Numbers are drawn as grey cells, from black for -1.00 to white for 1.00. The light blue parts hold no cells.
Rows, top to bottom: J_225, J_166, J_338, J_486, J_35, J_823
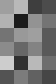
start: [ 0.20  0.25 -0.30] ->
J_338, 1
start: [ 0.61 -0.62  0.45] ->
J_35, 0

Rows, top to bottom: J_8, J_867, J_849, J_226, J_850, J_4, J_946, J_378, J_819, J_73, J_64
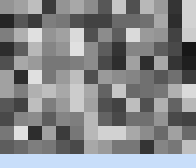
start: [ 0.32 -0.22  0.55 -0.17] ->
J_946, 6
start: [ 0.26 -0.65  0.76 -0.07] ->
J_4, 0
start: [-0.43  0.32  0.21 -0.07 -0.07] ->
J_64, 5
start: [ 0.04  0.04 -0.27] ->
J_226, 9
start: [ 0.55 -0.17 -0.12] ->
J_946, 8

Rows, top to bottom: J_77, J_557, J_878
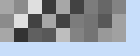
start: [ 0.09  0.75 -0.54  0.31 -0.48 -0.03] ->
J_77, 1
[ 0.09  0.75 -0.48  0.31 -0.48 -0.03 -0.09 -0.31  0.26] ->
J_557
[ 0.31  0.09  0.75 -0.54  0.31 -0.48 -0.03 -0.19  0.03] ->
J_77
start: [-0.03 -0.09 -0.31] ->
J_557, 5
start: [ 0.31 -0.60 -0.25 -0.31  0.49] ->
J_878, 0
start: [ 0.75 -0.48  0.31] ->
J_557, 1

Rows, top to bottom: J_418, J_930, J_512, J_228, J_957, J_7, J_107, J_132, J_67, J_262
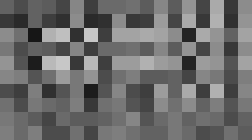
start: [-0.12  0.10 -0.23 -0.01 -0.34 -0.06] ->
J_132, 12
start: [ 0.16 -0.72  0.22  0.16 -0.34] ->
J_957, 12
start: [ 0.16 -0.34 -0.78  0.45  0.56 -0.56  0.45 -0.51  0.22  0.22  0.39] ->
J_957, 0

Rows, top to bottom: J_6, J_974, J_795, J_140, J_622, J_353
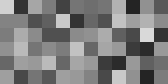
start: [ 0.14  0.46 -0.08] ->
J_140, 0
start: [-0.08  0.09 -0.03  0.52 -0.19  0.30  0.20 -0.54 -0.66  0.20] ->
J_140, 2
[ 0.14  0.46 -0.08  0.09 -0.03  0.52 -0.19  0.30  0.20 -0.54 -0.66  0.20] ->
J_140
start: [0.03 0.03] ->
J_974, 0

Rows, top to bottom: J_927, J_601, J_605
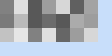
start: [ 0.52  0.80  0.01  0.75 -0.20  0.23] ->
J_605, 0
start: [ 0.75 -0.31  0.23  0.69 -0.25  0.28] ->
J_927, 1
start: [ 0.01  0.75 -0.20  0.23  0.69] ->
J_605, 2
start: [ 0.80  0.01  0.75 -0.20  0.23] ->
J_605, 1

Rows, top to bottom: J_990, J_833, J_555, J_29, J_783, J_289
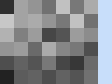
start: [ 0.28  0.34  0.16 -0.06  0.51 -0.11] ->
J_833, 1
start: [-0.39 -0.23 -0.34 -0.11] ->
J_289, 3

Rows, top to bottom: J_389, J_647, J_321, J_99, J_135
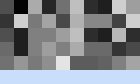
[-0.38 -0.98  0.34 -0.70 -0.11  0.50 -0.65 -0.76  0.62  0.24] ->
J_389
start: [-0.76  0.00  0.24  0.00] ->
J_99, 1
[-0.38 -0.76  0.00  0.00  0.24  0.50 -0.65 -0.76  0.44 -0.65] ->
J_321
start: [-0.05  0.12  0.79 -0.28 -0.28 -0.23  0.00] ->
J_135, 2
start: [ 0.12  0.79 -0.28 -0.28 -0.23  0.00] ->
J_135, 3
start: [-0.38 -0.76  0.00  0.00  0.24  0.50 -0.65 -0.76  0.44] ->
J_321, 0
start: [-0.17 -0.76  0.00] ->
J_99, 0

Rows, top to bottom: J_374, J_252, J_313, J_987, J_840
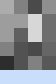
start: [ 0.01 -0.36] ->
J_987, 0
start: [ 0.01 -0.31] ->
J_840, 2
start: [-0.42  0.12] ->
J_374, 2
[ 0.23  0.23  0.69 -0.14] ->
J_252
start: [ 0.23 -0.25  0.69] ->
J_313, 0
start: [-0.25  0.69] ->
J_313, 1

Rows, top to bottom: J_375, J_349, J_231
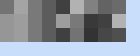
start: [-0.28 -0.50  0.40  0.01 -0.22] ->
J_375, 3
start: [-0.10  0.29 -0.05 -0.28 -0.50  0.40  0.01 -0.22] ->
J_375, 0
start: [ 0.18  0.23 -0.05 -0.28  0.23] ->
J_349, 0
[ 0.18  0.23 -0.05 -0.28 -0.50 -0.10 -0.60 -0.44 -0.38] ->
J_231

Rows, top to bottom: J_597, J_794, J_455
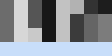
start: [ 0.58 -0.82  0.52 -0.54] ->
J_455, 2
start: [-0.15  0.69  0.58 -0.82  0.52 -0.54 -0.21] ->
J_455, 0

